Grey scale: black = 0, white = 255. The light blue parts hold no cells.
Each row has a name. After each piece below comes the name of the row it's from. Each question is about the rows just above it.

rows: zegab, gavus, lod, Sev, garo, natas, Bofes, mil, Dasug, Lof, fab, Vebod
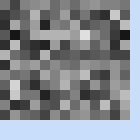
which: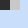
gavus
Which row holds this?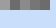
Bofes
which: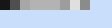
Sev
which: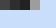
garo
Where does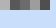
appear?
gavus
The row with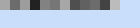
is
lod
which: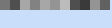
mil

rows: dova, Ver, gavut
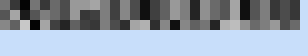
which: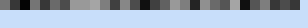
dova
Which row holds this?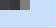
gavut
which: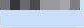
dova
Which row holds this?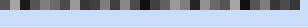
Ver
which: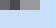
dova

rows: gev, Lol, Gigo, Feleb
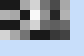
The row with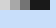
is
Feleb
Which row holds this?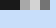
gev
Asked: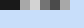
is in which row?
gev
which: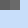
Gigo

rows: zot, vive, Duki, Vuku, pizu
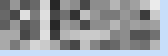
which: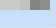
Vuku
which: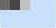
pizu
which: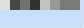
vive
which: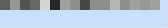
Duki

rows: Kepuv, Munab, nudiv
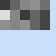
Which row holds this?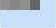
nudiv
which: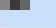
Munab
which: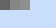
Kepuv
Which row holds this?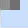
Kepuv
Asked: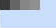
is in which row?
Kepuv
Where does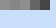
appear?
nudiv

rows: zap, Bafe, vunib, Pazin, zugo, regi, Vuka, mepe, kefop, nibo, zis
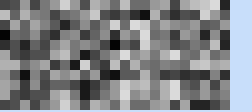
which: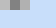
kefop
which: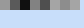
mepe
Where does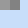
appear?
Pazin
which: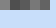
zugo
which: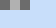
regi

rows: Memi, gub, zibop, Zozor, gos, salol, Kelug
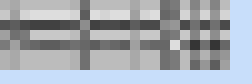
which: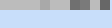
Kelug
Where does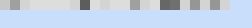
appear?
gub
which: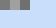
gos
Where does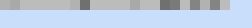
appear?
Memi
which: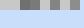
Zozor

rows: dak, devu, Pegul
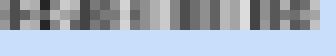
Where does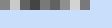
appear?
Pegul
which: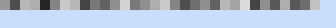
dak
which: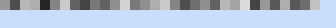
Pegul
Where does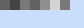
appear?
Pegul

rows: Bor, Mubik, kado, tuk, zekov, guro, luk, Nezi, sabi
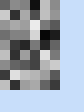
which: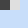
guro
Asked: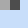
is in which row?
Mubik
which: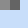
luk
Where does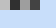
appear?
guro

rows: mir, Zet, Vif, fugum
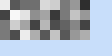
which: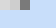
mir
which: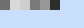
mir
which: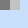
Zet
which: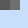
mir

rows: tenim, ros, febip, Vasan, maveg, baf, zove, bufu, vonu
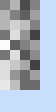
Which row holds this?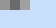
bufu
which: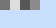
baf
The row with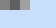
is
ros
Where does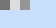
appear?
Vasan
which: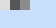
baf

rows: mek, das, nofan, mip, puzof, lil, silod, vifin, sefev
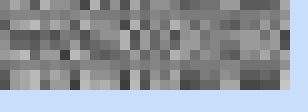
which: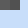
mip
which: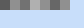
nofan
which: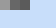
lil
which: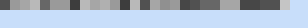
sefev
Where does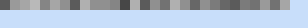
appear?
nofan
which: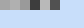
sefev

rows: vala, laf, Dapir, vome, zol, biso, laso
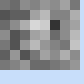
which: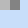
laf
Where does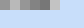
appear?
zol
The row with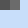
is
vome
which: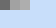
vome

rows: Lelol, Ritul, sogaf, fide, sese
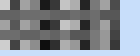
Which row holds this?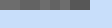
Ritul
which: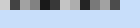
Lelol
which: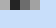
sogaf
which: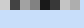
Lelol

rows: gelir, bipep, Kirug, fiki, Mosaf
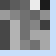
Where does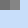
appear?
Kirug
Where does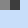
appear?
Kirug
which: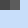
gelir

